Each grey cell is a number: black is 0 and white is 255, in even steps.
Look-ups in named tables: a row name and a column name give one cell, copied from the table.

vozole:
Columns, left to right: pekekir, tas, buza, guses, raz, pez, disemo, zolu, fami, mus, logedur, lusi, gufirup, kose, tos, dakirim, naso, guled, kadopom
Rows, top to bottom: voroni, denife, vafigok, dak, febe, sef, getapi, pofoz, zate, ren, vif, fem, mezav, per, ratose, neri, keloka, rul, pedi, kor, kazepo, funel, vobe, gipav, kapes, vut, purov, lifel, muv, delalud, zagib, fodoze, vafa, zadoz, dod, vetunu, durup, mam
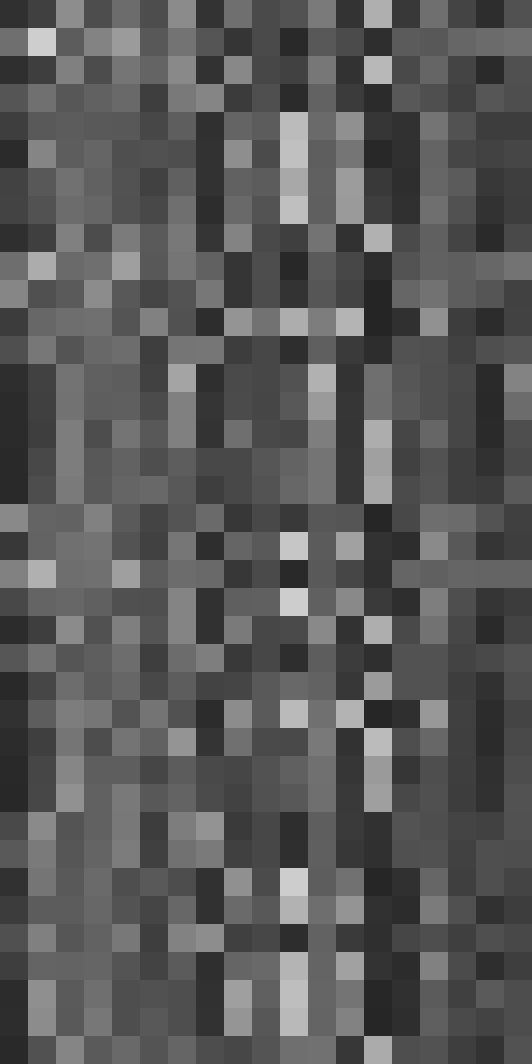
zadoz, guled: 79
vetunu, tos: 48
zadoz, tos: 70
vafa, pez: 69
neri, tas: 62
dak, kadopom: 78
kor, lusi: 91
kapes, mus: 89
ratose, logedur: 88
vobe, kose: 174
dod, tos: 44
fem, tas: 103
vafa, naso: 80

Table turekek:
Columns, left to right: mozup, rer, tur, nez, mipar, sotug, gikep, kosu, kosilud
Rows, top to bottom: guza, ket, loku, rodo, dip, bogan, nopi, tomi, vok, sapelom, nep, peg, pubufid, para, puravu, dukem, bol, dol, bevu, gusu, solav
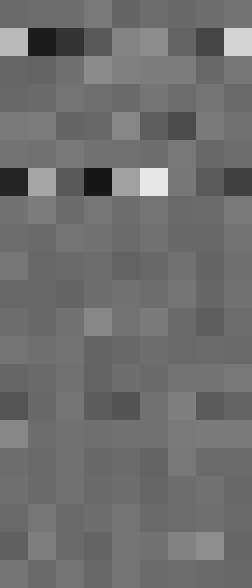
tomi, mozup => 114
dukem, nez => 111
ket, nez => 89
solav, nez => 103
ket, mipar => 131
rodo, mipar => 106
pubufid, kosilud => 105
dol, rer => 105
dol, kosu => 114
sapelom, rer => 103
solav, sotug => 107
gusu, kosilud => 102
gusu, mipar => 117
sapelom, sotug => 103
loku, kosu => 104
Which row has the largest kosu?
gusu

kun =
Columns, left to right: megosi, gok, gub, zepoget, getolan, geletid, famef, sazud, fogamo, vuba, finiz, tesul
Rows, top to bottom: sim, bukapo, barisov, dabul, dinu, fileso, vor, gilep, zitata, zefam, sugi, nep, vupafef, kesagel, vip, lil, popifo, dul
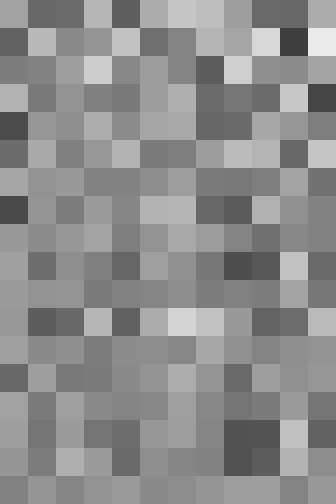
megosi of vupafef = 159
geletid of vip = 135
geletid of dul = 138
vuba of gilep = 176
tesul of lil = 98
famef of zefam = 145
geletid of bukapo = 111
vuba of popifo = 93
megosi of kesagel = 104
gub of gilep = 124
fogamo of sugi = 129
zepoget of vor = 130
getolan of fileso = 179
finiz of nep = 109
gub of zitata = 151
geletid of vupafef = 141

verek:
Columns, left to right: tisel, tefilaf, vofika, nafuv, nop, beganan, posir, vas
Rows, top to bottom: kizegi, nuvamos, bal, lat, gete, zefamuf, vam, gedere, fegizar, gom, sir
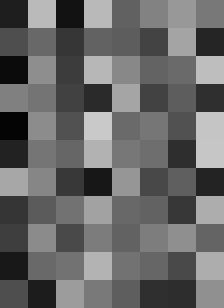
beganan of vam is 72
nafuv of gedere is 162
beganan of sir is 47
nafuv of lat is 42
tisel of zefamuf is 34
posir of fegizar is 143
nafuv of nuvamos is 98
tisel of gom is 24
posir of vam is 95
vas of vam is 35
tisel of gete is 4
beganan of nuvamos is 67
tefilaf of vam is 134
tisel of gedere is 53
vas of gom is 173

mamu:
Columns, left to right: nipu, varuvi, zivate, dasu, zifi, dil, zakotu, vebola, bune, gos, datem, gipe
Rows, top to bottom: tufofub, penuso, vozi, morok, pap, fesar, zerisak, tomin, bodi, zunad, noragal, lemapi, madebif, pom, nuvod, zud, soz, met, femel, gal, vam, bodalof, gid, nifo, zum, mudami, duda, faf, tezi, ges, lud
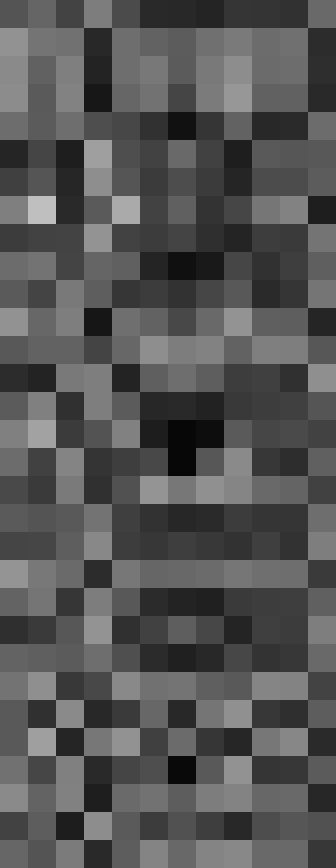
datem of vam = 110
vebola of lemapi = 105
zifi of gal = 61
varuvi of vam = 120
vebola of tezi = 125
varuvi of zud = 162

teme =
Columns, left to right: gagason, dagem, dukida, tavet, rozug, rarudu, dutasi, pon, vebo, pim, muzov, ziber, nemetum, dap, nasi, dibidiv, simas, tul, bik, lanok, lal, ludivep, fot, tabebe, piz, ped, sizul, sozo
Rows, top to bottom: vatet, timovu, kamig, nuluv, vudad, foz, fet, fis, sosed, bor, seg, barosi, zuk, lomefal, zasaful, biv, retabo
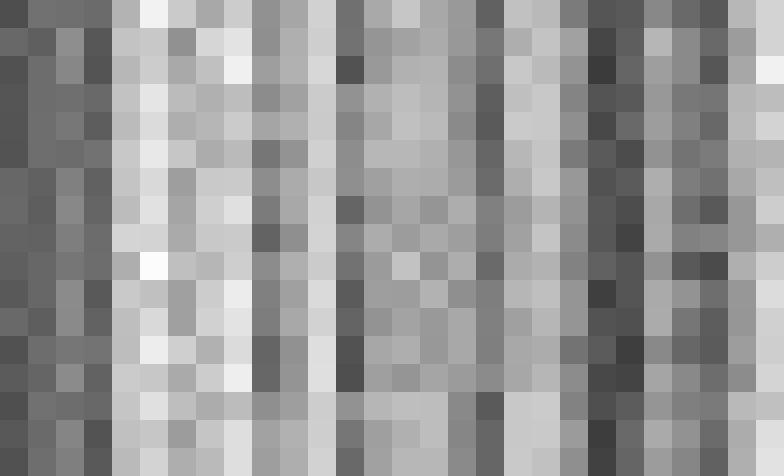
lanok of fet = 200
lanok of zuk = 172
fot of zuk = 62
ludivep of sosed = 87
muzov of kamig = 177
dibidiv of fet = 172
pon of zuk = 177

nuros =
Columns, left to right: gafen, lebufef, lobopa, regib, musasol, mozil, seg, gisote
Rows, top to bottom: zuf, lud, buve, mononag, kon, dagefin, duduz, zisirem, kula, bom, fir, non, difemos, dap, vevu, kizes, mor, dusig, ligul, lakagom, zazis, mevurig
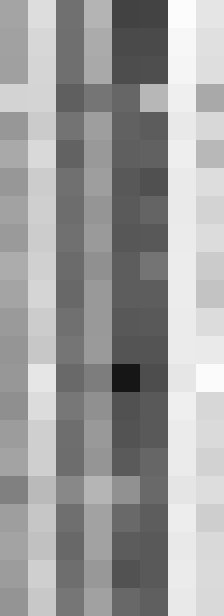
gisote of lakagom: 217
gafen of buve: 160
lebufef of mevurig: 200
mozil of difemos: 84
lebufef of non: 204
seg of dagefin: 238
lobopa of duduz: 112
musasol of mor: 90
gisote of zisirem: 211
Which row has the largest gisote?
dap

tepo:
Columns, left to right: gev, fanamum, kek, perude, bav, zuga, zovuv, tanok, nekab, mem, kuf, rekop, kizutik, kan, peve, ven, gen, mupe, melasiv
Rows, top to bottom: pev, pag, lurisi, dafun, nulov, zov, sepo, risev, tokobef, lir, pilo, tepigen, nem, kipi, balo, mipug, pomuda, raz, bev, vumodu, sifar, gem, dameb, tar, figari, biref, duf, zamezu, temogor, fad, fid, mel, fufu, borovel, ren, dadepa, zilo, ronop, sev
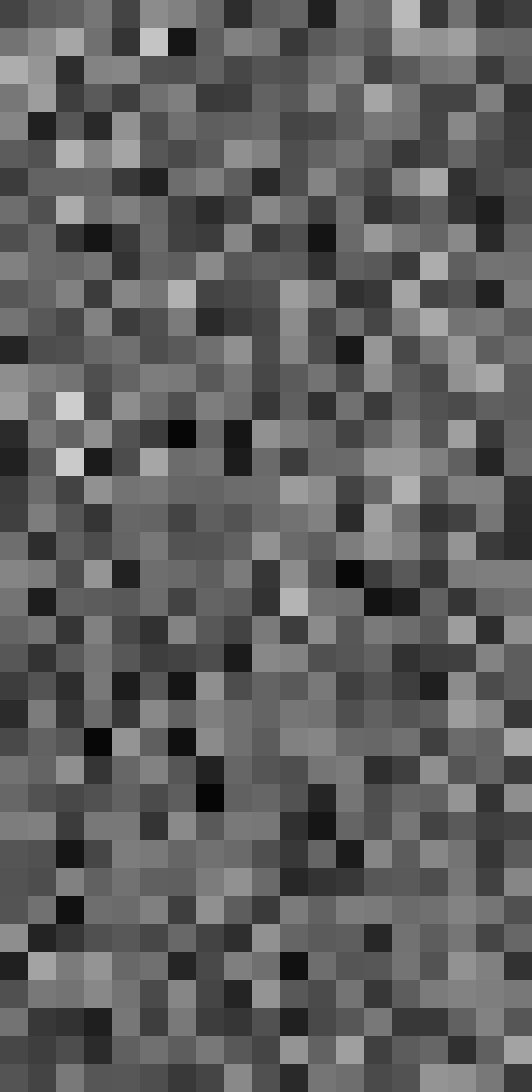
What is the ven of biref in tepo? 94
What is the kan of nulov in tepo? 120
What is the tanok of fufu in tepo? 144
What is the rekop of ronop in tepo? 98
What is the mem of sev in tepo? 80
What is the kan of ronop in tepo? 64
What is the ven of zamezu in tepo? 143
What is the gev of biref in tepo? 43
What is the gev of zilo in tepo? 115
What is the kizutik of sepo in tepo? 91
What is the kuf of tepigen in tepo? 140
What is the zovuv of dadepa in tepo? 134
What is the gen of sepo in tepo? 49
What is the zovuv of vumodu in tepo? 83
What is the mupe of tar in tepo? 131
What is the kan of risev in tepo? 54
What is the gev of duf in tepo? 73

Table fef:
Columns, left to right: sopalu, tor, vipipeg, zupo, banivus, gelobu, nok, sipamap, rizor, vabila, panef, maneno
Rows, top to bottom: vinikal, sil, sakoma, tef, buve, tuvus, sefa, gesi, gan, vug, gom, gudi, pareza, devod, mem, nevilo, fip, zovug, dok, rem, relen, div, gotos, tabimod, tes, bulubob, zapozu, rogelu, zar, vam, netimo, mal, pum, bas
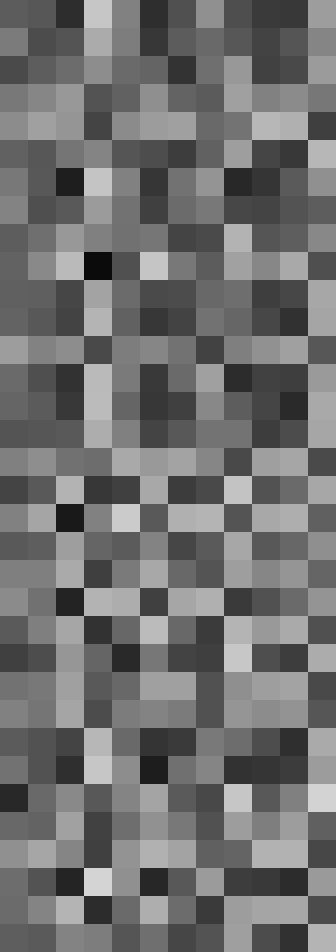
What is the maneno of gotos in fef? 80
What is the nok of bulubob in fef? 123
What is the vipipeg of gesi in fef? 89
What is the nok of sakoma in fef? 51
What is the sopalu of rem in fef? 89
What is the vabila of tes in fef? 158
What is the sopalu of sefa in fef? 120

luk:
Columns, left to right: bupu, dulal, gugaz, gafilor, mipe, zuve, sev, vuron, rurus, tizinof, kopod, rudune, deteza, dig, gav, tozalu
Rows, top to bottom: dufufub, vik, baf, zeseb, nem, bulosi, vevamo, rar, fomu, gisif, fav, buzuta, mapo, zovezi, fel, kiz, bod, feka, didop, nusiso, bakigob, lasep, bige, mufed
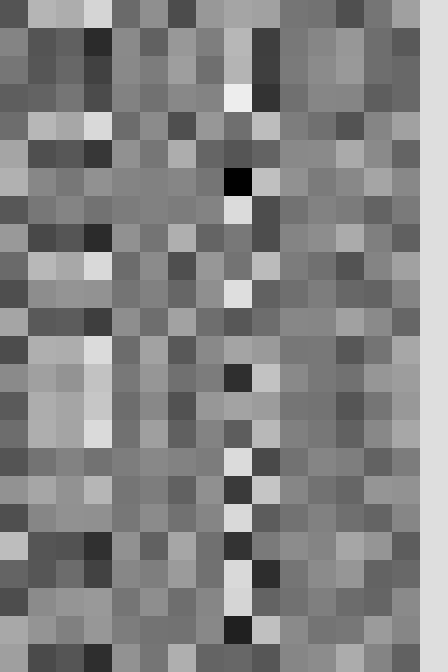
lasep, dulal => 139
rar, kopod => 114
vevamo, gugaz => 119
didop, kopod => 114
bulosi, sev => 173
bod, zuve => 136
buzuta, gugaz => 92
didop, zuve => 139
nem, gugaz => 167
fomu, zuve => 116
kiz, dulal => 174

